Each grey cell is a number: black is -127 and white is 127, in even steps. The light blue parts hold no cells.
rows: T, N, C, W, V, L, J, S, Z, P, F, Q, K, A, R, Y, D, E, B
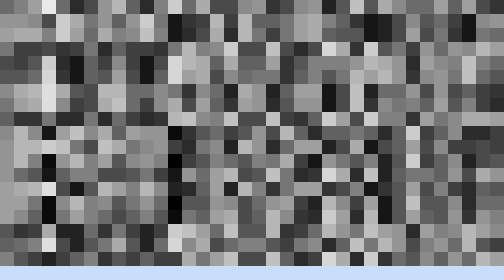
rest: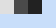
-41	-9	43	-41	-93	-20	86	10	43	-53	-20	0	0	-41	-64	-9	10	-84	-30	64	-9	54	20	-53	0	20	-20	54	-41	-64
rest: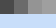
-64	-93	54	10	-64	31	-105	-41	64	-41	-41	10	-84	-20	-20
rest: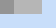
76	64	-9	-53	64	43	-9	10	20	-64	-84	-9	10	-93	54	20	-84	-20	31	31	-93	-53	43	-105	-53	-30	31	-53	10	-64	-64	-53	-64
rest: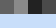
-41

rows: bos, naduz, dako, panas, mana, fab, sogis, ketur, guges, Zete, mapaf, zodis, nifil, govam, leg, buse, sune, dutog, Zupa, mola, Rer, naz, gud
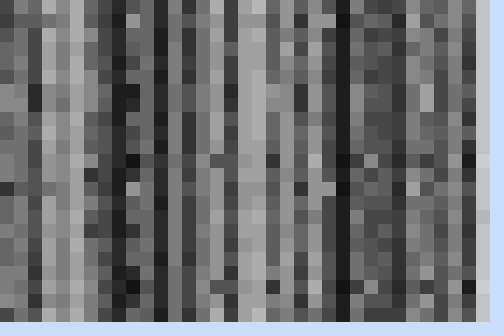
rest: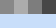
-86	-25	-34	-98	-14	-76	-14	44	-65	32	55	-25	-2	-44	-14	-56	-98	-14	-65	-65	-65	8	-14	-56	8	-44	66
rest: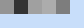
20	-65	20	-44	-98	-14	-34	-44	-76	-14	20	-44	-14	-44	66

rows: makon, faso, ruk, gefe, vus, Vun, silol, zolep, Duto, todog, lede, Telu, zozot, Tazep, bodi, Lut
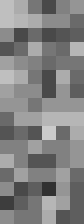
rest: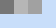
-33
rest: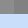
-21	-9	-9
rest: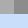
12	-21

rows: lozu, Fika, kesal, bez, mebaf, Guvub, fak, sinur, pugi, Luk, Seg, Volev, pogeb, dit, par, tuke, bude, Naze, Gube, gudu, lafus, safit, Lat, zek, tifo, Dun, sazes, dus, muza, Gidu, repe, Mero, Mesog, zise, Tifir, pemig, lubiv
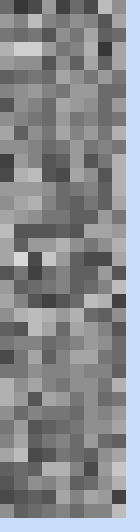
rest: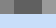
-42
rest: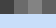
-31	26	-42
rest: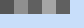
37
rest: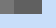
26	-9
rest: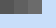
-9	15	15	37
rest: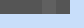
37	37	26

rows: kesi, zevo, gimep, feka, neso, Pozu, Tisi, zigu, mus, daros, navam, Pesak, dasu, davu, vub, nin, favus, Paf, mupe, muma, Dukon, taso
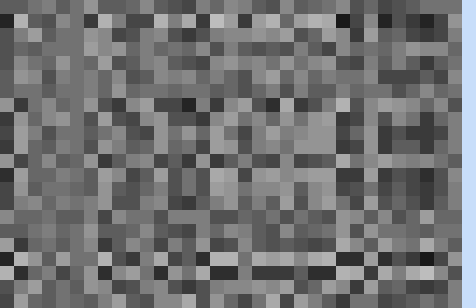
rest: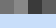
8	-13	-57	-1	-34	20	-57	-46	8	-34	-46	-34	-46	-57	-46	41	8	-34	29	-1	-13	41	-1	-34
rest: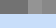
-57	-46	-1	8	-46	-69	-46	-1	8	8	20	8	29	-46	-24	29	8	-69	29	-34	-24	-57	-69	-57	-1
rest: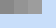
29	-69	-69	29	-69	-46	-57	-81	-46	8
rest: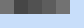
-34	-1
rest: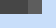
-57	8
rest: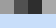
-69	-46	-1	50	-46	8	29	20	8	-24	8	-46

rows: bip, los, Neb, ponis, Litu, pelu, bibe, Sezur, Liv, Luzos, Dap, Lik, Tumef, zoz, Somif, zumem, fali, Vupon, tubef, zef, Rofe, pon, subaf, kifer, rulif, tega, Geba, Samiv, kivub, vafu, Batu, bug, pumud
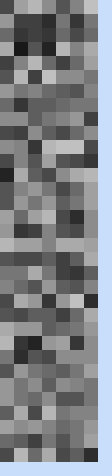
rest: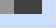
-82	-9	-73	-9
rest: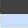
-82	-9	-73	-9
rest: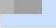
3	42	42	32
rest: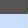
-9

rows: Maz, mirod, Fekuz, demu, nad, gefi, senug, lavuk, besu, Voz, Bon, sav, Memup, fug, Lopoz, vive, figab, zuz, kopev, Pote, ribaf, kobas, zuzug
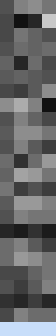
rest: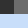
25
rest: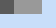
1
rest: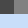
-19	-19
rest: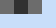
25

